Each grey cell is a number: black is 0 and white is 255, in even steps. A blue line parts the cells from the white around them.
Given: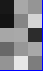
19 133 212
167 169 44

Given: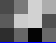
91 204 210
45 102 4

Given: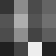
84 174 84
76 143 67

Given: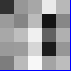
155 133 187
168 190 240

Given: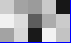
241 220 93
163 215 25

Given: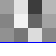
132 242 101
145 119 220

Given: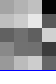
190 203 232
97 112 95
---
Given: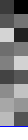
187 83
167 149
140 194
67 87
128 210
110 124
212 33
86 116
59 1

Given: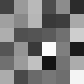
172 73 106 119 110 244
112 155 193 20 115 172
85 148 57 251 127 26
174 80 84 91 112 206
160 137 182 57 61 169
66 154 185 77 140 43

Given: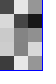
60 232 150
205 131 216
202 132 144
217 70 23
72 230 150

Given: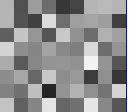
195 96 134 227 101 113 230 135 86
129 113 191 38 147 178 143 116 212
141 166 103 200 142 152 60 143 54
171 89 135 148 149 145 242 148 85
211 142 134 163 136 126 216 109 149
95 197 150 85 200 146 109 177 161
181 82 64 219 110 159 164 158 63
181 80 156 108 54 68 181 185 180

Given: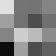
12 160 77 98
132 205 186 140
159 114 77 112
224 116 115 132

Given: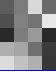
219 193 175 55
175 165 111 58
40 125 154 40
79 129 115 231
93 124 216 105

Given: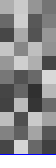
70 213 104 64
130 96 164 86
190 79 202 162
66 187 53 106
69 101 48 183
119 82 105 216
151 207 175 69
197 135 191 146
71 170 83 151
105 207 88 126
175 202 149 116

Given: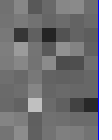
116 140 96 115 127 125 115
132 126 95 113 111 107 107
105 98 192 107 96 66 40
106 110 134 102 106 103 103
111 105 120 99 97 98 103
124 135 115 139 76 78 111
126 155 116 89 145 131 97
120 54 96 36 82 99 93
115 122 114 102 108 99 106
113 135 88 105 135 138 110

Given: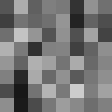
142 26 75 120 157 137 110 128
75 23 115 180 121 204 126 162
128 40 170 105 145 90 119 143
150 99 176 161 116 171 105 133
177 122 48 129 131 64 99 143
111 195 149 83 145 80 163 67
63 116 101 112 149 35 99 78
85 173 96 127 121 51 146 112
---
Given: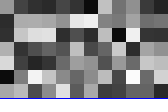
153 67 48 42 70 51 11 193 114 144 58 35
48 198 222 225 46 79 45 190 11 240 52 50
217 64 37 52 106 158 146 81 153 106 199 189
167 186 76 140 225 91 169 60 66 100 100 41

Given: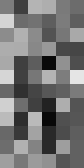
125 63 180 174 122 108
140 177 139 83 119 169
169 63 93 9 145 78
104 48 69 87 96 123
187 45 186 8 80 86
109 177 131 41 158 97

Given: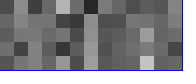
76 140 63 104 179 108 38 122 102 78 92 86 132
93 119 120 106 117 74 143 87 92 106 155 100 109
85 117 129 102 151 77 157 89 97 101 195 98 102

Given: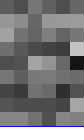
93 78 119 96 78 102
162 115 100 127 100 119
78 82 164 147 104 21
69 59 114 106 47 82
133 134 114 81 133 129

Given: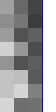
160 104 69
156 82 96
147 82 94
195 212 128

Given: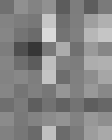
112 144 131 145 92 125 93 122
134 116 107 218 115 128 183 197
133 110 92 190 128 125 173 176
134 117 128 119 150 129 153 136
139 121 131 140 147 130 152 142
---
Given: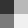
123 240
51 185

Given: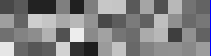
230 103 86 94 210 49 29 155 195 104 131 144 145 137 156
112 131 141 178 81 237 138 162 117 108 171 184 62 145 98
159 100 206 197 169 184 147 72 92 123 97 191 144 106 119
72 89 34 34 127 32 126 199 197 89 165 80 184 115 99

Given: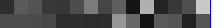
76 77 75 71 44 46 44 45 150 104 18 90 85 33 85
46 90 83 56 54 77 123 69 95 21 176 35 56 78 200

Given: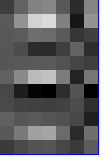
59 73 84 85 71 59 92
88 122 160 165 107 42 111
96 86 90 85 80 72 31
73 66 65 63 66 76 47
71 29 5 0 45 83 2
96 138 186 192 124 35 118
86 88 90 90 82 70 62
86 77 43 42 62 98 44
88 91 110 107 90 53 64
89 146 210 218 129 22 147
61 98 130 134 88 43 132

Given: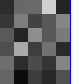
101 12 61 41 80
110 44 75 53 132
79 169 62 113 42
89 35 142 88 122
54 125 66 88 133
44 104 105 207 36

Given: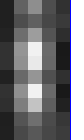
32 73 88 71 60
31 84 111 75 55
47 126 195 95 33
50 144 241 106 25
33 105 149 80 48
50 144 233 104 26
50 148 241 106 25
35 109 157 84 46
32 77 96 71 58
32 98 142 78 49
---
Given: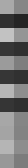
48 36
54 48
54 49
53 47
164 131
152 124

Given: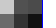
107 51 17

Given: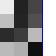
191 36 80
186 175 15

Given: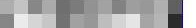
134 235 213 198 114 161 151 189 212 229 165 181 43

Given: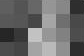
88 86 71 165 111 73
76 69 164 185 144 45

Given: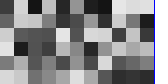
100 203 197 126 53 75 152 48 203 119 28
226 28 82 62 184 135 39 147 198 168 188
216 201 113 137 167 222 169 86 46 52 44
